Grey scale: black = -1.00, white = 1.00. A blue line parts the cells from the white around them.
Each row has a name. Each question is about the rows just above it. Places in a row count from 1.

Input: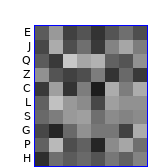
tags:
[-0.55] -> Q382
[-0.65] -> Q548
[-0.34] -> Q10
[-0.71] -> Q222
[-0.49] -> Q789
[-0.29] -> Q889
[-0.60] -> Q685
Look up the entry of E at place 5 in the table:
Q685
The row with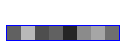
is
P
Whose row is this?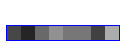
G
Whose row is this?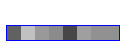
L
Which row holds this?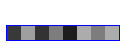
C
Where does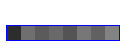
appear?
H

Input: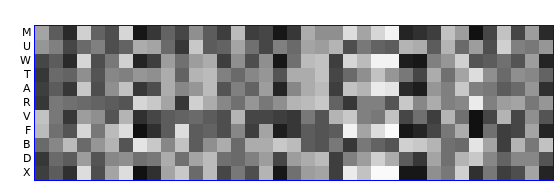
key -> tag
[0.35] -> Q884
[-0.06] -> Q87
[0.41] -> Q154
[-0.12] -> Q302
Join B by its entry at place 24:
Q87
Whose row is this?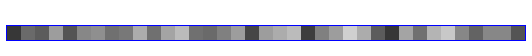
D
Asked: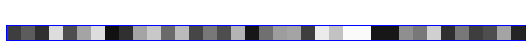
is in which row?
X

